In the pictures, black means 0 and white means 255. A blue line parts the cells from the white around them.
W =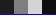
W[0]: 29
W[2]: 212

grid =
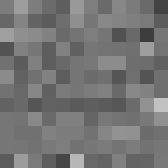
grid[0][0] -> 124
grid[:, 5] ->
[153, 143, 116, 97, 117, 117, 118, 90, 128, 124, 114, 183]
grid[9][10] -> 108
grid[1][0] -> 103
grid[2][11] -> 118
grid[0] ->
[124, 157, 125, 107, 94, 153, 126, 106, 135, 122, 106, 67]
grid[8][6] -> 101
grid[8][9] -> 112
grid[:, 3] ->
[107, 92, 130, 94, 93, 130, 97, 98, 106, 129, 121, 94]
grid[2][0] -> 159
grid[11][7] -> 99
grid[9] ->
[119, 113, 113, 129, 124, 124, 114, 134, 146, 145, 108, 112]
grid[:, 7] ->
[106, 136, 117, 115, 140, 112, 129, 91, 120, 134, 123, 99]
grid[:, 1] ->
[157, 132, 143, 129, 91, 98, 104, 105, 116, 113, 118, 156]
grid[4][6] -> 120
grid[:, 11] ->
[67, 92, 118, 115, 96, 111, 110, 194, 144, 112, 119, 120]
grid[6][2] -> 135
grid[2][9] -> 105
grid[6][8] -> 105
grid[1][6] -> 118
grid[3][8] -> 114
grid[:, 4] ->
[94, 110, 106, 129, 105, 93, 123, 97, 128, 124, 126, 70]
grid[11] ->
[91, 156, 122, 94, 70, 183, 104, 99, 128, 99, 100, 120]
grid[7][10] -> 146
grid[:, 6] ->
[126, 118, 126, 118, 120, 107, 124, 94, 101, 114, 119, 104]
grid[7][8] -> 87

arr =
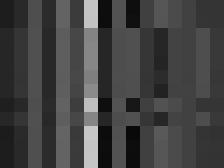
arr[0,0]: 29
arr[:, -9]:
[13, 13, 38, 38, 38, 38, 38, 14, 38, 12, 13, 12]
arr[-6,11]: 34
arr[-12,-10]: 196
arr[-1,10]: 64
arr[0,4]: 99
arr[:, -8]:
[82, 82, 78, 77, 77, 78, 77, 83, 77, 81, 82, 82]
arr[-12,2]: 78
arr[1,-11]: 59
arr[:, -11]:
[59, 59, 71, 70, 70, 72, 69, 61, 71, 58, 59, 58]
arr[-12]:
[29, 41, 78, 43, 99, 59, 196, 13, 82, 14, 64, 86, 75, 65, 52, 52]
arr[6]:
[38, 53, 80, 40, 94, 69, 139, 38, 77, 79, 54, 34, 66, 66, 77, 57]
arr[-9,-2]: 78
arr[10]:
[29, 41, 79, 43, 99, 59, 196, 13, 82, 13, 64, 86, 75, 65, 53, 52]
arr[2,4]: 93
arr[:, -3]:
[65, 65, 65, 65, 65, 64, 66, 65, 65, 65, 65, 65]
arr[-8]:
[38, 53, 80, 40, 94, 70, 135, 38, 77, 80, 54, 36, 67, 65, 78, 57]
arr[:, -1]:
[52, 52, 56, 57, 57, 55, 57, 53, 57, 50, 52, 51]
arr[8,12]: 67
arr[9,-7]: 9
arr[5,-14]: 80
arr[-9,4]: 94
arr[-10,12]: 67
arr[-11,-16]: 29
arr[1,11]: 85
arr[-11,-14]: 78
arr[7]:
[31, 40, 78, 43, 98, 61, 190, 14, 83, 23, 64, 82, 75, 65, 53, 53]

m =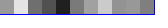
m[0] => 153
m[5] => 122
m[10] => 127
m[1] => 228

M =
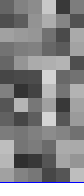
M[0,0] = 101
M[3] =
[115, 125, 129, 103, 91, 163]
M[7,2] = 119
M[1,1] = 93
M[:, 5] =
[125, 81, 170, 163, 78, 114, 179, 163, 155, 113, 170, 149, 190]
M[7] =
[85, 181, 119, 160, 56, 163]
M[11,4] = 165
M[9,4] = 132
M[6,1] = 51
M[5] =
[70, 74, 76, 212, 104, 114]
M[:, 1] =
[130, 93, 154, 125, 149, 74, 51, 181, 70, 118, 117, 47, 131]
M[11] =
[183, 47, 56, 85, 165, 149]
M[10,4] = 171
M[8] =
[97, 70, 94, 212, 86, 155]
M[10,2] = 124
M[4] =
[102, 149, 171, 175, 180, 78]
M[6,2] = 67
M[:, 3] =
[200, 173, 113, 103, 175, 212, 187, 160, 212, 140, 107, 85, 70]
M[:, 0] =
[101, 78, 161, 115, 102, 70, 128, 85, 97, 124, 190, 183, 161]

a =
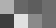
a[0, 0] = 176
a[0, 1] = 103
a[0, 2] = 93
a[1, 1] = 224

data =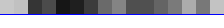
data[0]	200
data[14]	120
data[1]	193
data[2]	53
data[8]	132

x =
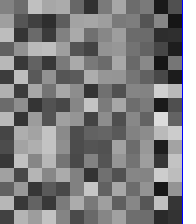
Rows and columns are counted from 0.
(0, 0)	130
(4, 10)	137
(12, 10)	132
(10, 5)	76
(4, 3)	56
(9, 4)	138
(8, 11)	220
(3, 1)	145
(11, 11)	55
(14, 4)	123
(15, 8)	161
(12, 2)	181
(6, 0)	176
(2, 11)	45
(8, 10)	99
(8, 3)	83
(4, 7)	107
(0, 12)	80
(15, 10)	109
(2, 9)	107
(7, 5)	134
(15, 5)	74
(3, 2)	186
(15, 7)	134
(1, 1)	85
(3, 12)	30
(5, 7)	150
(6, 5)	141
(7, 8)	167
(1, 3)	46
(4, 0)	184
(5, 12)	28
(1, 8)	122
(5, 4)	85
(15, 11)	42

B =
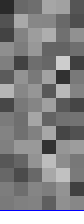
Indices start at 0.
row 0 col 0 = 42
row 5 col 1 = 147
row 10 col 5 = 157
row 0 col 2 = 110
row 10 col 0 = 128
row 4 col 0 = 127
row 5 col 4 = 49
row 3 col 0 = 143
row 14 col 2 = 130
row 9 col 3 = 167
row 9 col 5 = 81
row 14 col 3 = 95
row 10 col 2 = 153
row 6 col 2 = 150
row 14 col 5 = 135
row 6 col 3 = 88
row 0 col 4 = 161
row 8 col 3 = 99
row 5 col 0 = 91
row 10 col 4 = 150
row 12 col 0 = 103
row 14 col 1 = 128
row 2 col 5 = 145
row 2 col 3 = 174
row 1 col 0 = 82
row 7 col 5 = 69
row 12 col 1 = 75
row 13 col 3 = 126
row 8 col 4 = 113

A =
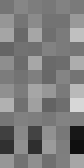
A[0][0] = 117
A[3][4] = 123
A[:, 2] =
[125, 139, 166, 112, 167, 127, 166, 160, 126, 67, 46, 143]
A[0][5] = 122
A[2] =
[165, 105, 166, 111, 123, 192]
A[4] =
[142, 108, 167, 106, 109, 173]
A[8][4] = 131
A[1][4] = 115
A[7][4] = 110
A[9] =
[64, 136, 67, 145, 120, 23]
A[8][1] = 129
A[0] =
[117, 134, 125, 120, 130, 122]
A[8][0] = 118
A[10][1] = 144
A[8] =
[118, 129, 126, 120, 131, 128]
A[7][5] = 215
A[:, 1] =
[134, 117, 105, 114, 108, 115, 124, 112, 129, 136, 144, 114]
